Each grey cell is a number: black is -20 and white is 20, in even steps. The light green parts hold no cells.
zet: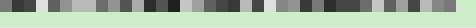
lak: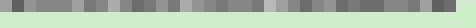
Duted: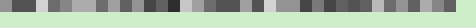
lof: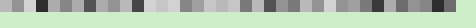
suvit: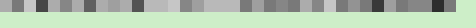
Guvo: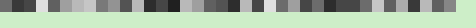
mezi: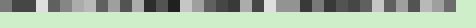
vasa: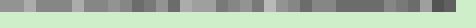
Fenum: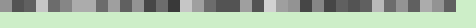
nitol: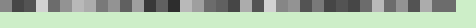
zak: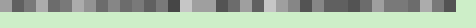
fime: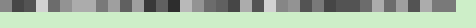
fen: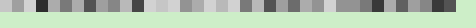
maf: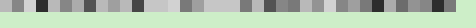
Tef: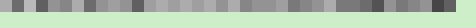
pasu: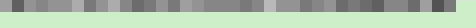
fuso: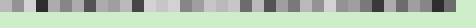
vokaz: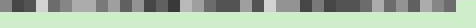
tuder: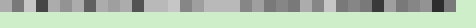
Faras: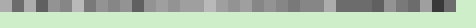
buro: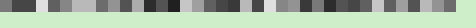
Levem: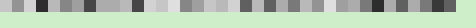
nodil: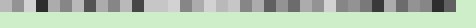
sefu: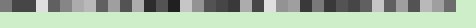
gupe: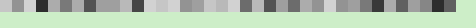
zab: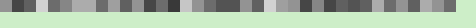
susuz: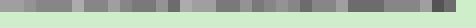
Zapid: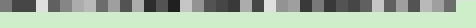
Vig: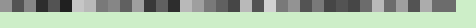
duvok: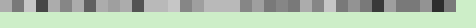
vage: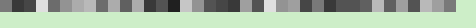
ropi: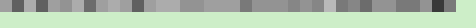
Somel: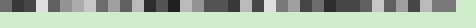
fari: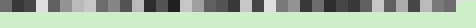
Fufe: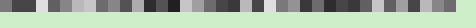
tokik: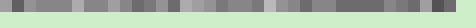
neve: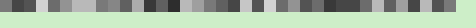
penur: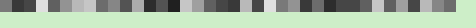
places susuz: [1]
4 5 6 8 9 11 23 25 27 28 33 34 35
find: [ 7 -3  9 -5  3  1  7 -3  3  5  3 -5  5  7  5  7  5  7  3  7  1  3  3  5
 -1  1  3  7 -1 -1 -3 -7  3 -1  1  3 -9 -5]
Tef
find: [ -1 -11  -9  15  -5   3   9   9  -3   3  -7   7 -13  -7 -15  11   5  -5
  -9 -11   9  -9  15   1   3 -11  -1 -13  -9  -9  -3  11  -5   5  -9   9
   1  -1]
zet
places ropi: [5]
1 5 9 11 13 18 19 20

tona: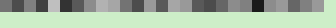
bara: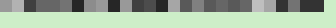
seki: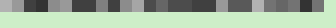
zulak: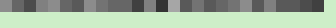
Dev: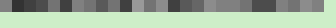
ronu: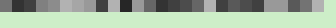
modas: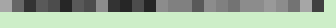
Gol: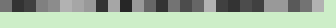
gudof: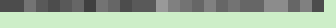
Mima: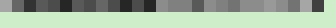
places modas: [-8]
5 8 12
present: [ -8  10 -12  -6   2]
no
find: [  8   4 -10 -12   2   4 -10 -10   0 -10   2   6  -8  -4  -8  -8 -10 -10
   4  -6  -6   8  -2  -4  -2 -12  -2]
seki
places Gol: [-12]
2 9 14 20

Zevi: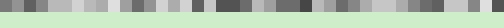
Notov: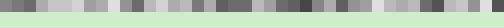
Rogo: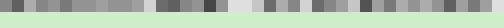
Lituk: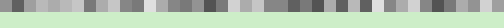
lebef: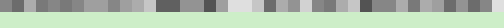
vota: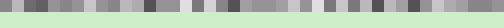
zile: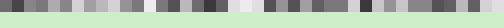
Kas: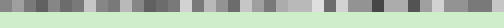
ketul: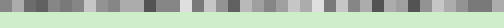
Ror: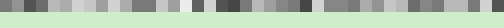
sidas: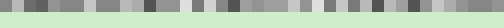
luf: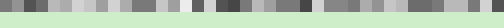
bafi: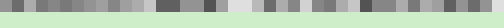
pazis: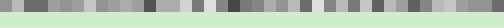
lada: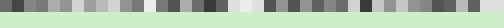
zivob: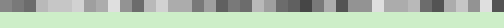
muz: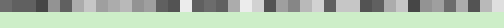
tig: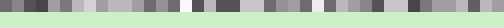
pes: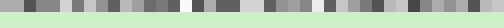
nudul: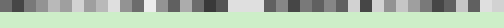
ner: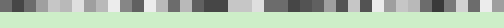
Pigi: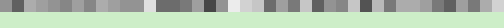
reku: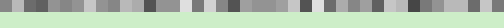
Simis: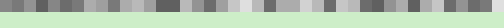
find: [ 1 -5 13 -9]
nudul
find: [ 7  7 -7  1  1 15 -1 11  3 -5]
ketul
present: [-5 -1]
yes
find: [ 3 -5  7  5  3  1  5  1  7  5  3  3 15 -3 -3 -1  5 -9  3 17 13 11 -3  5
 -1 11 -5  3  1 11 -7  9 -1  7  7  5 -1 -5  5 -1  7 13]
Pigi
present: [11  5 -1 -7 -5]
no
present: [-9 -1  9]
yes

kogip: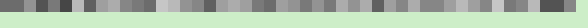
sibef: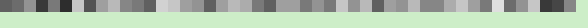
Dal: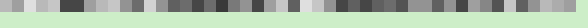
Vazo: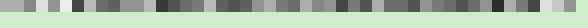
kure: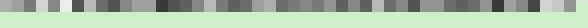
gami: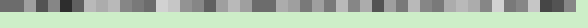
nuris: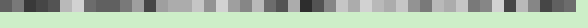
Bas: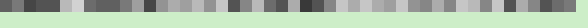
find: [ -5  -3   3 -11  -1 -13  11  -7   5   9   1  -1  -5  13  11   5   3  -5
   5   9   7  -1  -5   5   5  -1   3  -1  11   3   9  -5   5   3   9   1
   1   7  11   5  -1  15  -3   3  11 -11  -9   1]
sibef
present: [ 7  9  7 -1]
no
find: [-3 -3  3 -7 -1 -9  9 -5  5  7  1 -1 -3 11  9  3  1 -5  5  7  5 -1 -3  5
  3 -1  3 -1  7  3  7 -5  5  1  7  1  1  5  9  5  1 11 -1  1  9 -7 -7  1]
kogip
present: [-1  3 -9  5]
yes
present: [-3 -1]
yes
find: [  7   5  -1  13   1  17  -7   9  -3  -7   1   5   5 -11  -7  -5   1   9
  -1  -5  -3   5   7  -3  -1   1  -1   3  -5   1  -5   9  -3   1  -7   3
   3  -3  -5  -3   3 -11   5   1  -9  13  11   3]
kure

